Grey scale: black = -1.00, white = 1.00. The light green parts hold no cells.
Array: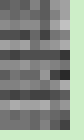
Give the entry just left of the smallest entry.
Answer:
-0.48
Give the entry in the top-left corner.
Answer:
-0.28
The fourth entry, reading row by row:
0.01
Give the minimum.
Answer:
-0.68
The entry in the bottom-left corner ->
-0.09
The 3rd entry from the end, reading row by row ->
0.01
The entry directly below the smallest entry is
0.34
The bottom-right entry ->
-0.48
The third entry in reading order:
-0.28
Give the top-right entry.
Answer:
0.26
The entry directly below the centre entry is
-0.19
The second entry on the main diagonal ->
-0.19
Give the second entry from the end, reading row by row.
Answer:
-0.28
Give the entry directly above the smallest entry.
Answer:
-0.09
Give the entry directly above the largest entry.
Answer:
0.26
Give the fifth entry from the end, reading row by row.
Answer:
-0.09
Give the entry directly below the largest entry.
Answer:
0.01
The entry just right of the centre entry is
0.09
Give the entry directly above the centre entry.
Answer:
-0.38
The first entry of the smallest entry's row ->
-0.28
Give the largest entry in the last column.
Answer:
0.51
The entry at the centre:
0.01
